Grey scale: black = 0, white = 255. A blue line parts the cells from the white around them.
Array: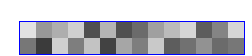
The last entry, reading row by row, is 119
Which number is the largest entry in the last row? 208
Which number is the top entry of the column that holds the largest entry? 226
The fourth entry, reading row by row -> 208
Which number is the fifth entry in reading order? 80
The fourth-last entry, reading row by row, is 113
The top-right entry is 214
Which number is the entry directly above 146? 93

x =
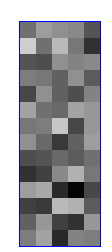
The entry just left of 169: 157
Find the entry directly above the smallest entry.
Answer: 177
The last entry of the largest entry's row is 49
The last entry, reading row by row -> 125
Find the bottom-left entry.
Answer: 125
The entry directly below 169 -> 57
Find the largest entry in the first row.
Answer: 157
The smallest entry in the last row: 41
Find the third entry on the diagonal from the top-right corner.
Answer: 144
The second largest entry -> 199
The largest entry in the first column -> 206
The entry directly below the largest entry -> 84
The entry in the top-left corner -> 112
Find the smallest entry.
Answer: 5
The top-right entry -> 84
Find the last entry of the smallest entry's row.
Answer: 71
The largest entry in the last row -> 163
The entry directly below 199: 57
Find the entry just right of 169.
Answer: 41
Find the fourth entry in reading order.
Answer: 137

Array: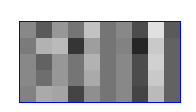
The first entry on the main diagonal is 136
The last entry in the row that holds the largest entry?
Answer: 90
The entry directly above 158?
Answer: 194
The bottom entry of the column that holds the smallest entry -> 68
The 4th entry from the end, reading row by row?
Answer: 136
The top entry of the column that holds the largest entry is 224
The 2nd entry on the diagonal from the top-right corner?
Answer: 201
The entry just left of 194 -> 117
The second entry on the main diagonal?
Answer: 178
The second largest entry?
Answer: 209
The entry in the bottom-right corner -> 98
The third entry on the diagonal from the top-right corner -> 76
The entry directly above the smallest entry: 76
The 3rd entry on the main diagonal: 151
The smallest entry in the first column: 123

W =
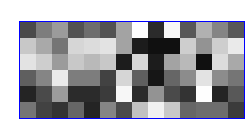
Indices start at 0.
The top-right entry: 88
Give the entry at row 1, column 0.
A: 200
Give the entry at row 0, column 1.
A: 125
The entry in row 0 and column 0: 74
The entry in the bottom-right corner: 59
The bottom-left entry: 117
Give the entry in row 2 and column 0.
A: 227
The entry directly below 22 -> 147
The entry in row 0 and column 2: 155
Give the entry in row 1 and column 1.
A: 169
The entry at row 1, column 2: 117
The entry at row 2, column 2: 155
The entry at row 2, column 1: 206

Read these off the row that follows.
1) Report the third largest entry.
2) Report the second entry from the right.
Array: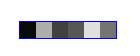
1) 116
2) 224

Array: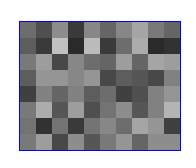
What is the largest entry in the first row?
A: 165
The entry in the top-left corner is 109
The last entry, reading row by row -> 141
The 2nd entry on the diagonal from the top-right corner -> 42
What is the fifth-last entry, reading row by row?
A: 121
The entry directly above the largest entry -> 141
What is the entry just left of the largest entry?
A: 58
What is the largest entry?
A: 193
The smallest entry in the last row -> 72
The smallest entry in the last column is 50
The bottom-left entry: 121
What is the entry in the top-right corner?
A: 101
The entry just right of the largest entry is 42
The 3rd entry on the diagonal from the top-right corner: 101
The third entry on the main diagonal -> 72

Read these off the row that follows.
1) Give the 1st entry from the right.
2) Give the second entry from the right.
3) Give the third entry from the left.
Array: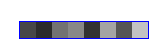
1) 195
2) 85
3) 114

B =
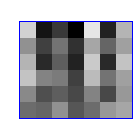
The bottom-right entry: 166
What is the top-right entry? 180
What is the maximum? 230
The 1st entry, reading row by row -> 210
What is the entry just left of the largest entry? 0
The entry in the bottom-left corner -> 108
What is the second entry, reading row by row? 20
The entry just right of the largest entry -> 34
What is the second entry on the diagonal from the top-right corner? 101
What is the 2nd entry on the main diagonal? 64
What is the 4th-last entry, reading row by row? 86
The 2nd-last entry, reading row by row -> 152
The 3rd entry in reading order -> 57

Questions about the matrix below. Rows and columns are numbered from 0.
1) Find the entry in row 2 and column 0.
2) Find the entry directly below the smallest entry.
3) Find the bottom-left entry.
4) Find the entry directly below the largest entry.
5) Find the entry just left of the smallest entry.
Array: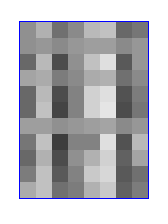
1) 104
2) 76
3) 171
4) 164
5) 193

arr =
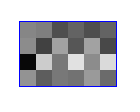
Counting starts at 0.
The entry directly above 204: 65
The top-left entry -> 134
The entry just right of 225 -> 140
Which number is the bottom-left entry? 147
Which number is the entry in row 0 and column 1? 127
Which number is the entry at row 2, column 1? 204
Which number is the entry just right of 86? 162

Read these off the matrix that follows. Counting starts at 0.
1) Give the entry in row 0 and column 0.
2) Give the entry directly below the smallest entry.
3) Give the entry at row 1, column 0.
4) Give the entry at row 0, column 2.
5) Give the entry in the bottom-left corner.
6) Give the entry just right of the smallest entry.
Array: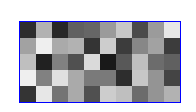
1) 45
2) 122
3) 162
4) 39
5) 52
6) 88

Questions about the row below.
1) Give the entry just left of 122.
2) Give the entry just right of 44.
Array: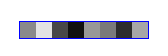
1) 152
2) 167

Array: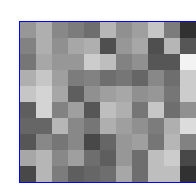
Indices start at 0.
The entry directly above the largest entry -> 86
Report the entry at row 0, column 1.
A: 175
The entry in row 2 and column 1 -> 167
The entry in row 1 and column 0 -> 130
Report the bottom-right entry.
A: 49
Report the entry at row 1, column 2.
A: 144
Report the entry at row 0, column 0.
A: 151
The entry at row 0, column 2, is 136
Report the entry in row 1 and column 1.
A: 175
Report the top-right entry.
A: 49
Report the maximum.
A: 243
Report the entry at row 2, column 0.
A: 118
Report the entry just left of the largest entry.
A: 86

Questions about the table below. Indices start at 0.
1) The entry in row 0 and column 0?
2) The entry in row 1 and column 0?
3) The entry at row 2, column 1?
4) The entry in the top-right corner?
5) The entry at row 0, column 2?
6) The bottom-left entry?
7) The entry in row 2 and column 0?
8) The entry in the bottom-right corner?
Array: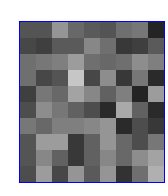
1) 84
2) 71
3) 119
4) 36
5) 149
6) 77
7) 111
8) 176

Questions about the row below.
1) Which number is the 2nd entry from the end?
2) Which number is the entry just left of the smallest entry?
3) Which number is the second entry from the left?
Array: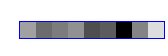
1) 132
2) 92
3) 108
